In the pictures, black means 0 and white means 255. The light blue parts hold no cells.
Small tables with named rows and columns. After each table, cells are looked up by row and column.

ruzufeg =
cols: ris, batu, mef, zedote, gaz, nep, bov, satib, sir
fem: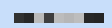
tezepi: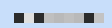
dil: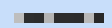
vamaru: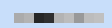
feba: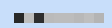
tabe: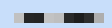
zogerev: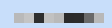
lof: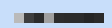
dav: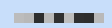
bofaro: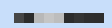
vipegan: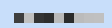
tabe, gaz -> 190
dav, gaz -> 48
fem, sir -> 36
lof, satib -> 37
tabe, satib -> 45
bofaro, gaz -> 189
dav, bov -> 47
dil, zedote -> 180
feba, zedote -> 186
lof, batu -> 62
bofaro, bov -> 52
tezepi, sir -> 195
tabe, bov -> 29
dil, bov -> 43
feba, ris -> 40
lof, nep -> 43
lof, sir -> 42
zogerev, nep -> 42
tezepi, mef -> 44
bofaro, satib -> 46

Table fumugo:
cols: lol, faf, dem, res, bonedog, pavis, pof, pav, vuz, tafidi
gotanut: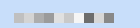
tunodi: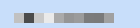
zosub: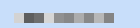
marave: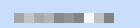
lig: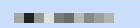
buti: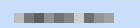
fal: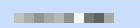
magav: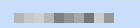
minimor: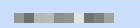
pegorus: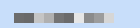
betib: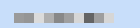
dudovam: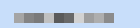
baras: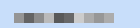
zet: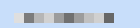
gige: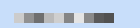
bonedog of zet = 156
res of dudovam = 192
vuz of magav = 205
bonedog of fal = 183
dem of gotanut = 173
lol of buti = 189
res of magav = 183
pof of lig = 183
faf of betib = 149
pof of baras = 204
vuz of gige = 90
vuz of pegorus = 156
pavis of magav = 146
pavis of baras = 104
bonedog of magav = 127
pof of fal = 246
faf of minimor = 113
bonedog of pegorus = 116
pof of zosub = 172
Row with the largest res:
tunodi

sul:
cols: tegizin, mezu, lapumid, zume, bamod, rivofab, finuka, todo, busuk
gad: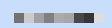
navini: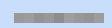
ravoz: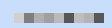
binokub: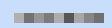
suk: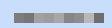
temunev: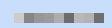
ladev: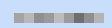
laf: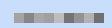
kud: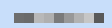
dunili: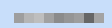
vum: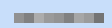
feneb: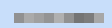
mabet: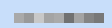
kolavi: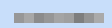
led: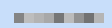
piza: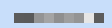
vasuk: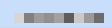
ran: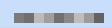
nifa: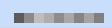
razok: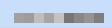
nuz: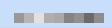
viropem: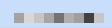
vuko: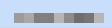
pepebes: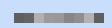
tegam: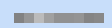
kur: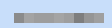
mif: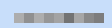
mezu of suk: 118
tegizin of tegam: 130
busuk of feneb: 167
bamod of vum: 147
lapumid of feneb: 160
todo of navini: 148
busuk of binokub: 112

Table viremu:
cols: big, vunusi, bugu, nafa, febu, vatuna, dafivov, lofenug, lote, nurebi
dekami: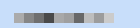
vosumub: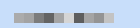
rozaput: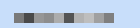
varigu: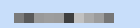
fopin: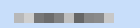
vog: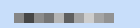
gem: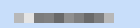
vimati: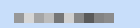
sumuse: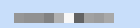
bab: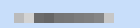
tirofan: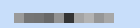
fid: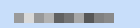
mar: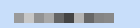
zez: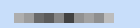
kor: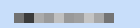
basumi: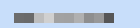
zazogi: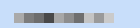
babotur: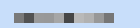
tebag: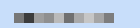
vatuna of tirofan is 52
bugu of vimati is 165
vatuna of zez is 66
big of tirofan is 154
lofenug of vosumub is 164
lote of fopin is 138
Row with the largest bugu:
basumi

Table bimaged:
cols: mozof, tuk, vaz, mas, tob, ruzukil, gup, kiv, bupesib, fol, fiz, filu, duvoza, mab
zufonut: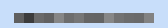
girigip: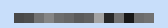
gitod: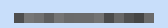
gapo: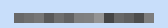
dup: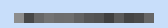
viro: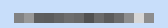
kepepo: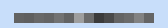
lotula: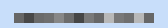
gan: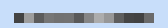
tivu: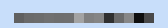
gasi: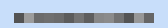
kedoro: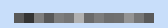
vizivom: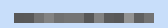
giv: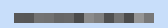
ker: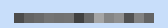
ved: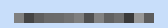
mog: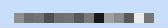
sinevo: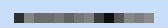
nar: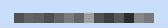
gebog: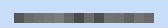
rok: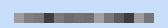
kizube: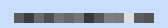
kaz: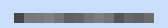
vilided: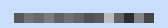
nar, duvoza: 135
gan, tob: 113
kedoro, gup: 177
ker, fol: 133
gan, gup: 89
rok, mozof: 156
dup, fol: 64
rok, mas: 63

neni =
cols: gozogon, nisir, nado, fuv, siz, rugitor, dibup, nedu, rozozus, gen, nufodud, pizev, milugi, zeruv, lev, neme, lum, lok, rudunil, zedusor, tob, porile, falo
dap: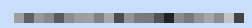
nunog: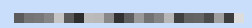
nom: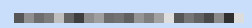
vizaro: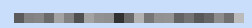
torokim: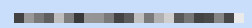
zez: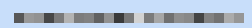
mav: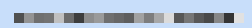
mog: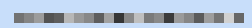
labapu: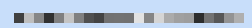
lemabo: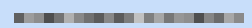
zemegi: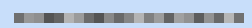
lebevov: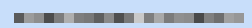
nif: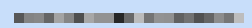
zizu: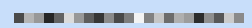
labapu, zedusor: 114
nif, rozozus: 146
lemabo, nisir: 156
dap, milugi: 122
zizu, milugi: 243
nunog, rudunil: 101
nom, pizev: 96
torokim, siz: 190
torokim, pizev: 91
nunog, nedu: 187
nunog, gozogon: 91
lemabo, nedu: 112
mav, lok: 118
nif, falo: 189
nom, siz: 191
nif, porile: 118
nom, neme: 222

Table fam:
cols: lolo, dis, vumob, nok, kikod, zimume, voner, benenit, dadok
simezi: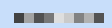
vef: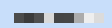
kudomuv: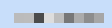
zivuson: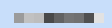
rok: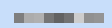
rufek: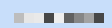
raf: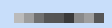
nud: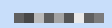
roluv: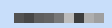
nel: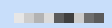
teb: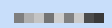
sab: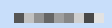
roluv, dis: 71
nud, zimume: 84
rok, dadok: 148
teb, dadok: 57
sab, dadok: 226
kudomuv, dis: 188
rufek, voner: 134

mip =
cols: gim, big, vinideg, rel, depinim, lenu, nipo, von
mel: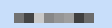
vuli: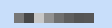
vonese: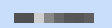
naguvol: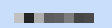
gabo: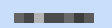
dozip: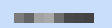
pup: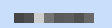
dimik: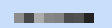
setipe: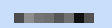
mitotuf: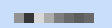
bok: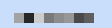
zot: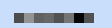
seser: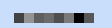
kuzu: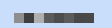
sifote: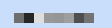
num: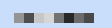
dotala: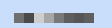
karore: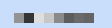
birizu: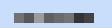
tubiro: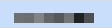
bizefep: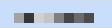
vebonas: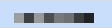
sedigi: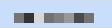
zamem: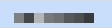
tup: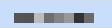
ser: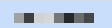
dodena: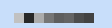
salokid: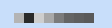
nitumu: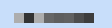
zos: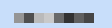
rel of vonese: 135
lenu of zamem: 88
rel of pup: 115
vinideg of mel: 201
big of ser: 62
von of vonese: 95
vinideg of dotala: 205
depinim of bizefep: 127
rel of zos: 201
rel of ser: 214
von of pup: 104
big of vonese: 80
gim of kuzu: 142
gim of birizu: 114

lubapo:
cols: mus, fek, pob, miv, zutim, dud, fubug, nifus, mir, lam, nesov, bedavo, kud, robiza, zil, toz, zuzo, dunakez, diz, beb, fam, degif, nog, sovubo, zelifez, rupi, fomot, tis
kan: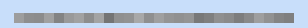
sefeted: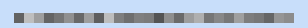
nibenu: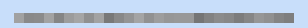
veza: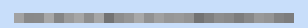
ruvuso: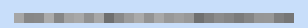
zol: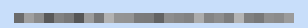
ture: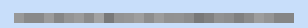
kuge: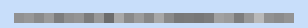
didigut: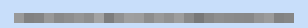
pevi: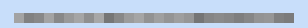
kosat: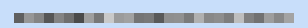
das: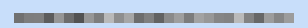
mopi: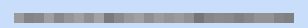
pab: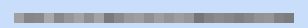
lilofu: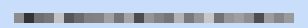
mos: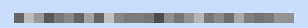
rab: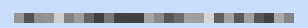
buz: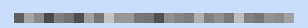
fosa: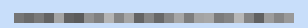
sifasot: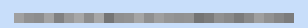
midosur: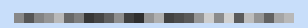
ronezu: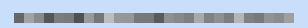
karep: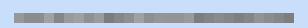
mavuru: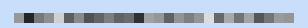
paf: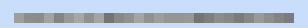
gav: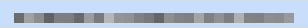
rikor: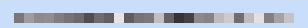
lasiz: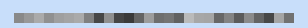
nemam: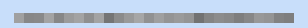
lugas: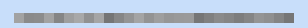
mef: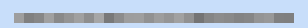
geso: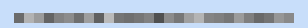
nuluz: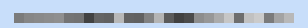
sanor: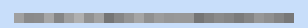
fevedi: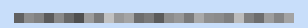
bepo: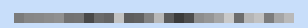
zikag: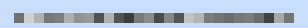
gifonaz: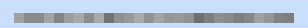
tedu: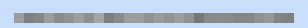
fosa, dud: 98
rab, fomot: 169
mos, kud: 124
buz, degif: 121
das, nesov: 142
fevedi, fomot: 133
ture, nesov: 147
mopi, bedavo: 152
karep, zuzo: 148

